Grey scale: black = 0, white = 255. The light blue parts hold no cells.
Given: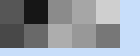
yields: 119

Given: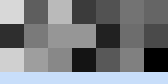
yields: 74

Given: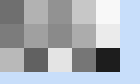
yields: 235

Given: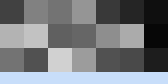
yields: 7

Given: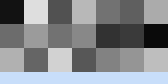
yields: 10

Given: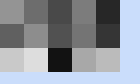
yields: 53

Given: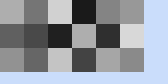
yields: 216
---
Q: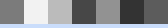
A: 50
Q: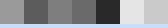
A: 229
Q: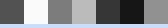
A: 22
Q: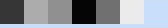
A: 112
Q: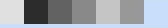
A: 197
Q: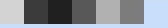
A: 177
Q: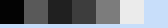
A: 124
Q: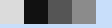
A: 85
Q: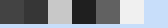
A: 97
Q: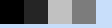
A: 193
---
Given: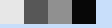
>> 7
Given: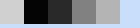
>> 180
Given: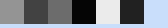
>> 33
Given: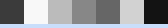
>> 19
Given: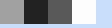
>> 253
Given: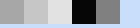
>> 128
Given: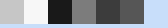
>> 86
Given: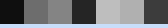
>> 60
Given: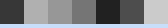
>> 203
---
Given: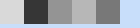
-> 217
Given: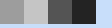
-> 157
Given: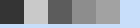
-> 52
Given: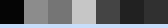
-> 5
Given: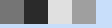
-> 117
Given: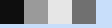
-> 14
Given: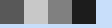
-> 88
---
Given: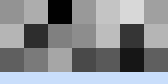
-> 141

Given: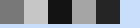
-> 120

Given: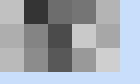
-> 153

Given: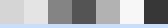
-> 178

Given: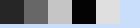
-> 103

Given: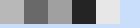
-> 160
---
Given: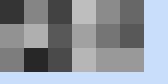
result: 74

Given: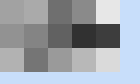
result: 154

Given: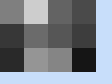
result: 133

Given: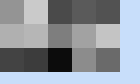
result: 12

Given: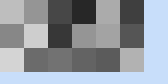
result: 114

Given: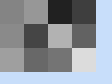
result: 116

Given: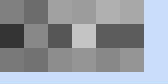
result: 141

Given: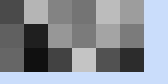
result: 66

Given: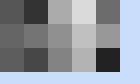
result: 131
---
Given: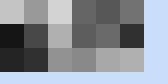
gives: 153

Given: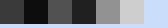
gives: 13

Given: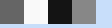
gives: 249

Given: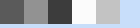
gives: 146

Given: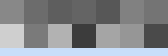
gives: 108

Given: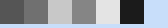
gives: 112

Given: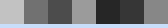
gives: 113
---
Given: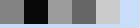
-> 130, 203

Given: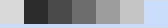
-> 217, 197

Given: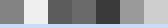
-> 131, 205

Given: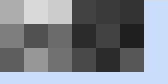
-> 173, 87

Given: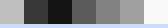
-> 191, 249

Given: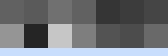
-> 97, 105
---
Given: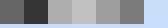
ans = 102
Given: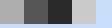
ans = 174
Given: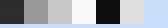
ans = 45
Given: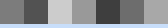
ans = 124
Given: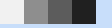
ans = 241
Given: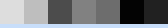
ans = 221
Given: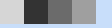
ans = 214
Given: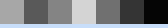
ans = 167
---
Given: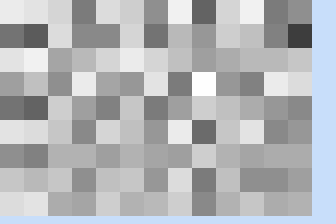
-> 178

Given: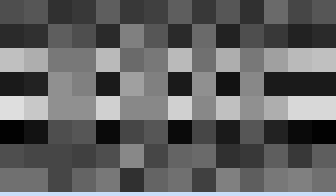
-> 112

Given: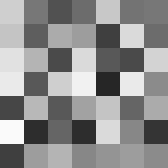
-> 141

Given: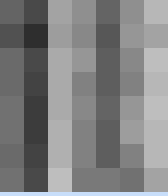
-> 163

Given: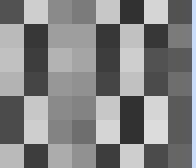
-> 102

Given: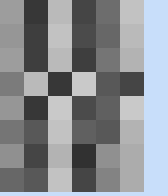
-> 172

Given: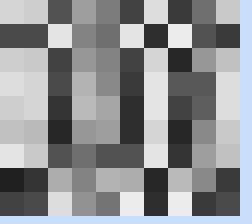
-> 74
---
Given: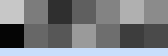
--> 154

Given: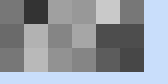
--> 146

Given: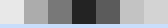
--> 35

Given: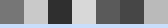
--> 216

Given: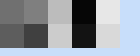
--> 64

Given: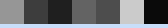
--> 99

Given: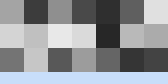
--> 156

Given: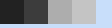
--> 34

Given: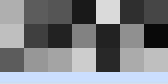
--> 204
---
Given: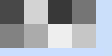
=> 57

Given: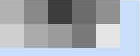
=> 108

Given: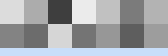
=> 123

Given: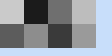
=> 111

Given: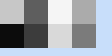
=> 245

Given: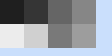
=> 101

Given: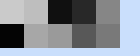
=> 39

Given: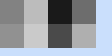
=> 26
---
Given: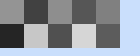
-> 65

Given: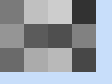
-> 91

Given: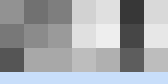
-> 139

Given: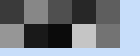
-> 135

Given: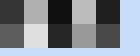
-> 175

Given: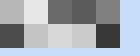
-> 231

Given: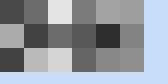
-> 66
